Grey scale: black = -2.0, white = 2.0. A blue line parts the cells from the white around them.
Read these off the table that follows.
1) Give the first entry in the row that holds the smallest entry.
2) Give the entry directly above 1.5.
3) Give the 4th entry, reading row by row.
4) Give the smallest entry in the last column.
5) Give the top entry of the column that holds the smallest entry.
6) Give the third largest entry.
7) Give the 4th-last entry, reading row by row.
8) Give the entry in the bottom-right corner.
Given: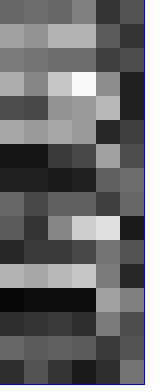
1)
-1.9
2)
-1.0
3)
0.0
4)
-1.6
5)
-0.4
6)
1.2
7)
-1.2
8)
-0.2

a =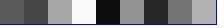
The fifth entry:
-1.8
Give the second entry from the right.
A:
-0.2
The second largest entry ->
0.8

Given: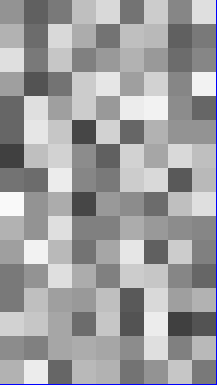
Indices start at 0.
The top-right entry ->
1.5
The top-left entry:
0.3
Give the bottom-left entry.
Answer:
0.8
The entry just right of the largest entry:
0.3
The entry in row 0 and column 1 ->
-0.5
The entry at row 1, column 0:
0.8
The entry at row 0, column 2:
-0.1
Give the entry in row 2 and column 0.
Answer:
1.5
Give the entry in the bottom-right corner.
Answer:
-0.1
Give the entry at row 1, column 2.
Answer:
1.4
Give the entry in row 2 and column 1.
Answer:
-0.1
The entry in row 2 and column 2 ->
1.1
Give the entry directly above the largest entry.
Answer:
-0.2
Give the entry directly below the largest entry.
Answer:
0.8
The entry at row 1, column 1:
-0.3

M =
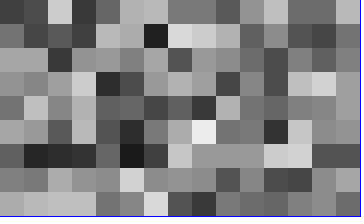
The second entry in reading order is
-0.8
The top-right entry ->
0.9
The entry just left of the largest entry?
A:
0.7
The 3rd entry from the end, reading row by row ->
0.0
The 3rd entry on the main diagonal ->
-1.1
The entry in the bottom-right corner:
-0.3
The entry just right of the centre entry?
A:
-1.1
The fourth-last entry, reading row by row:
-0.4
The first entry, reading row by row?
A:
-1.0
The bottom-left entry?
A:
0.7
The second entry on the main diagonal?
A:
-0.9
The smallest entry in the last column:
-0.7
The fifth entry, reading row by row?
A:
-0.4
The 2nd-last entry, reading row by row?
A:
0.2
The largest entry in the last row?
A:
1.4
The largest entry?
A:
1.7
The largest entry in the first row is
1.2
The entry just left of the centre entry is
-0.9
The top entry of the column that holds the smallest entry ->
0.8
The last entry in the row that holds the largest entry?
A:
0.3
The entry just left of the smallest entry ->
-0.4
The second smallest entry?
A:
-1.5
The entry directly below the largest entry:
0.4
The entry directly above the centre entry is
0.8
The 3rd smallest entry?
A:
-1.4
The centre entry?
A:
-0.5
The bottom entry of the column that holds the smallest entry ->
0.1
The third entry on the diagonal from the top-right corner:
0.0
